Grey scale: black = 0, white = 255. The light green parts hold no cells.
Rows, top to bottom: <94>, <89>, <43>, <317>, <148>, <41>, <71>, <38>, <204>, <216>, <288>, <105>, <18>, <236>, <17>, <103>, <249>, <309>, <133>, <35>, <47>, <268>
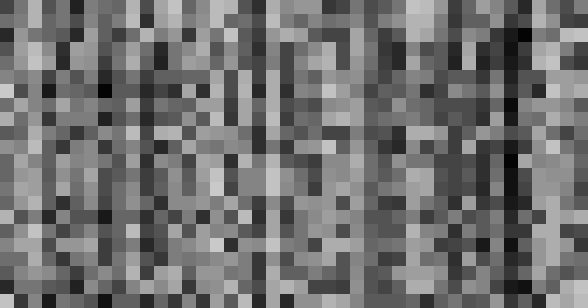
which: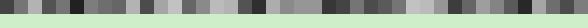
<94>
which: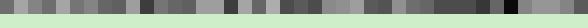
<38>

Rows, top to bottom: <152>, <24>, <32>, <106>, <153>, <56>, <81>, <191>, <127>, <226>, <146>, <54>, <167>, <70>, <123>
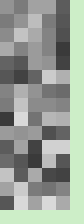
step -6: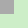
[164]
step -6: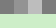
[117 141 183 117]
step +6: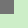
[121]
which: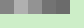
<81>
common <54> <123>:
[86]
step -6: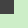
[60]

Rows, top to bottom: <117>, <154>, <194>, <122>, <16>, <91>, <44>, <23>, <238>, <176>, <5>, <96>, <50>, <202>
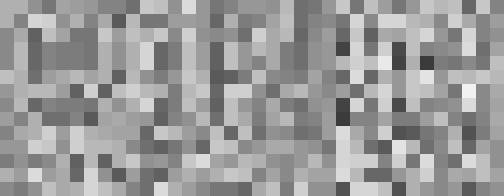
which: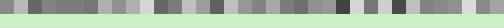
<23>
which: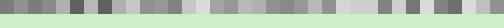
<96>
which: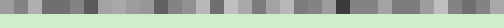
<238>
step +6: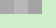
[175 190 169]
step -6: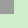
[151]
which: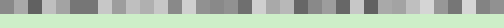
<194>

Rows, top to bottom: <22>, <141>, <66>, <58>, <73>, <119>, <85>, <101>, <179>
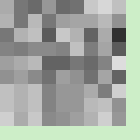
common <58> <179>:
[138]
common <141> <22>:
[119]
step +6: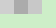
[213 177 206]

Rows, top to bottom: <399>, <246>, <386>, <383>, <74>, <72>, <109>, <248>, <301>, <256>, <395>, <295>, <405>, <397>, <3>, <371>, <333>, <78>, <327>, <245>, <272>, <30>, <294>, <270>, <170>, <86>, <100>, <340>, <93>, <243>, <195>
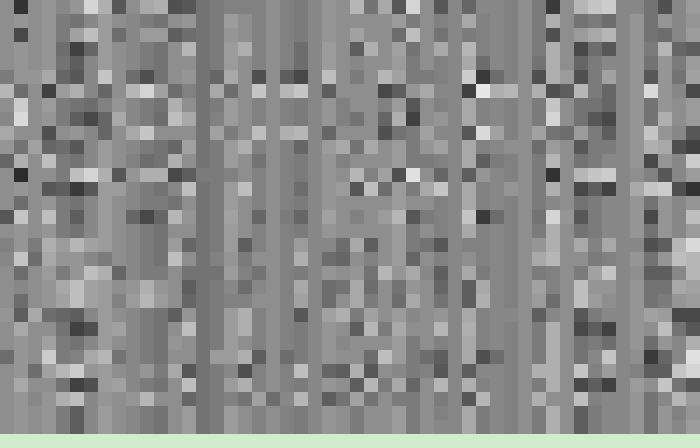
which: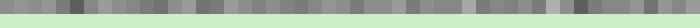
<195>
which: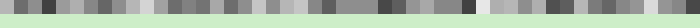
<109>
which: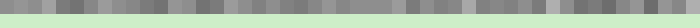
<170>
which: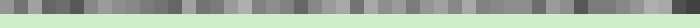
<395>

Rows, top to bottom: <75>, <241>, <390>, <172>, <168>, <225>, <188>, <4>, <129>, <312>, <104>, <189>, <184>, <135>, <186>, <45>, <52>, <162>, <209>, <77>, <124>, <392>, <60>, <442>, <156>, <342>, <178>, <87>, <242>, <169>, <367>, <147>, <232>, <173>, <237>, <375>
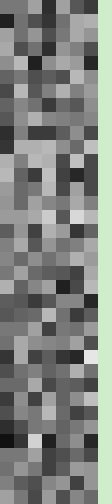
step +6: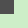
[85]
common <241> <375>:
[79]
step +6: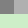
[134 182]
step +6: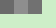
[112 148 119]
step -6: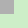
[170]
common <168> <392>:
[39]
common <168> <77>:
[169]

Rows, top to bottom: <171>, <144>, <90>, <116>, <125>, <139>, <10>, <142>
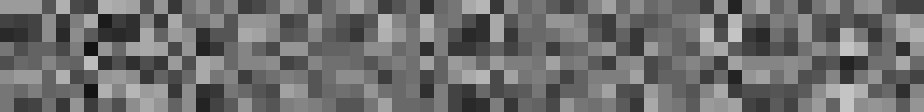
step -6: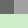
[ 99 156]
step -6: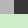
[176  49]
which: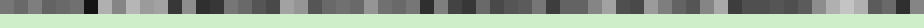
<10>
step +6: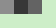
[147  61 105]
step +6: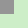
[155]
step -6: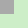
[163]

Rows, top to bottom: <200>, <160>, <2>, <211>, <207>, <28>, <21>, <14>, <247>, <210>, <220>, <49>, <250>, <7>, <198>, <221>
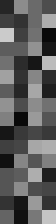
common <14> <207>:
[113]
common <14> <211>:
[146]

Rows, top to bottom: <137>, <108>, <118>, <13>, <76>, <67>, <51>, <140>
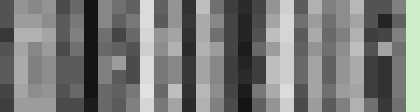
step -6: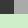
[ 50 164]
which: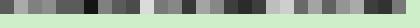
<67>

